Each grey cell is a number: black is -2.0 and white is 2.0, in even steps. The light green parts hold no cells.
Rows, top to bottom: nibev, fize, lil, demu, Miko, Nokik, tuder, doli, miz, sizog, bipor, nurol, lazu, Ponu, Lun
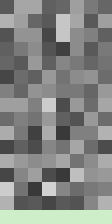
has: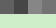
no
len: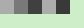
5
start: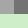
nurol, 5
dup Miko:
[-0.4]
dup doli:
[0.5]

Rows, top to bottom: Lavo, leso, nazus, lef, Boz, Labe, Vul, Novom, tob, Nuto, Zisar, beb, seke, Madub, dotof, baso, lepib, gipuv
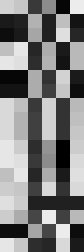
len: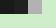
3
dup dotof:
[-1.5]

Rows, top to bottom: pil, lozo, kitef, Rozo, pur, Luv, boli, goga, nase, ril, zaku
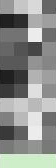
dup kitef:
[-0.2]
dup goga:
[1.2]
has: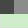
yes

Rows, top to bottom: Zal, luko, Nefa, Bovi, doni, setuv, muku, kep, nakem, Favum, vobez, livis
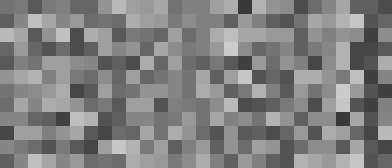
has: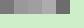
no
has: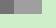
yes
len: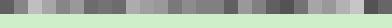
28
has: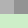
yes

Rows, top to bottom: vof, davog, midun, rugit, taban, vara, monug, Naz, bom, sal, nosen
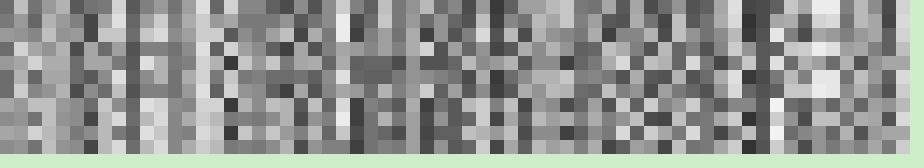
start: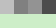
monug, 44
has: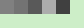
yes
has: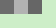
yes
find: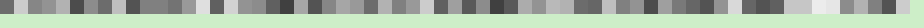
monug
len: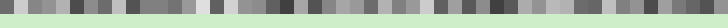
52

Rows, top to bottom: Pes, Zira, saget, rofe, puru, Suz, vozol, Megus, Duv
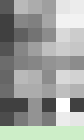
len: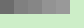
5
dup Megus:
[-1.0]
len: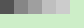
5
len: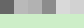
6
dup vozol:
[0.7]
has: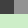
yes

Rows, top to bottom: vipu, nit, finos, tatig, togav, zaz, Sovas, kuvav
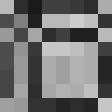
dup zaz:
[0.7]
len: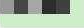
5
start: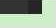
kuvav, 3
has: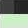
no
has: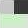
no
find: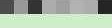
togav

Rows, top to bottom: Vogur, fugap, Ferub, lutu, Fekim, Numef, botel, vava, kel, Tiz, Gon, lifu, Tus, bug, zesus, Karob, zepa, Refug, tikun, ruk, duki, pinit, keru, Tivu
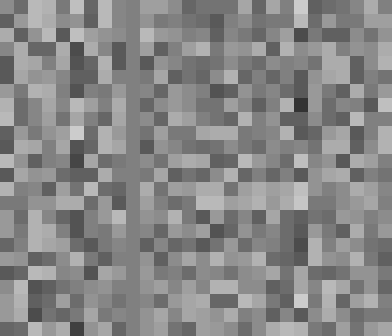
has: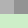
yes
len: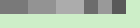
9
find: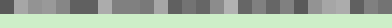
Numef
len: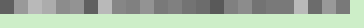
25
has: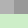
yes
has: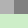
yes
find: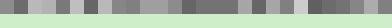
Vogur

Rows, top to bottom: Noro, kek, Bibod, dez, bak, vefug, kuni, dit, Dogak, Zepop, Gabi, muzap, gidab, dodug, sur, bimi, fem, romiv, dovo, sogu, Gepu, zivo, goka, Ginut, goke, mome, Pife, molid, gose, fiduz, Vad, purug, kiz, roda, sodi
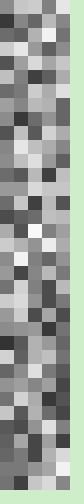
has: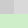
yes
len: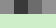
4

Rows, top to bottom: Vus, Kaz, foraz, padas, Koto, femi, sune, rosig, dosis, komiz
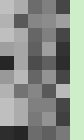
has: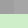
yes
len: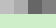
4
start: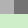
sune, 1
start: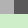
Kaz, 1

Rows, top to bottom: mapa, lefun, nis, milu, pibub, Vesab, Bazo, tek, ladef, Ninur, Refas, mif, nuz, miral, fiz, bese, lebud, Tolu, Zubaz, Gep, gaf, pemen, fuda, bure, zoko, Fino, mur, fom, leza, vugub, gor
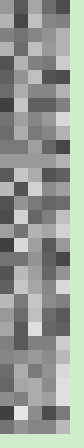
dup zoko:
[0.0]
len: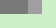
3
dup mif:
[0.4]
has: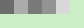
yes
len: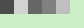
5
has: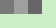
yes
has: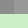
yes

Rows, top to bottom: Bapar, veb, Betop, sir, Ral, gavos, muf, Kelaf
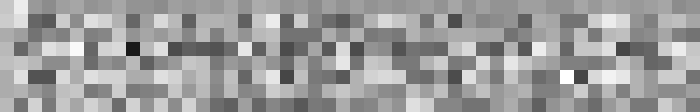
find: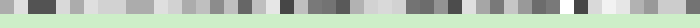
gavos
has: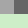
yes
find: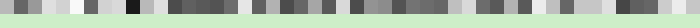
sir
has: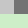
no
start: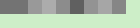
Kelaf, 34
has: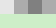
no

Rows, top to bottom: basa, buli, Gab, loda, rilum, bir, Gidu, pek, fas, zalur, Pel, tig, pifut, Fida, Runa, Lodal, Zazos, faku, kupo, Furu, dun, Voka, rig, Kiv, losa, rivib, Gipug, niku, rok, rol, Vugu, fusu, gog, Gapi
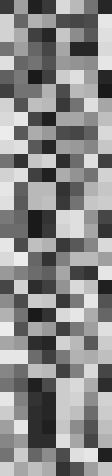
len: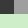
2
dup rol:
[1.2]
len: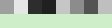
8

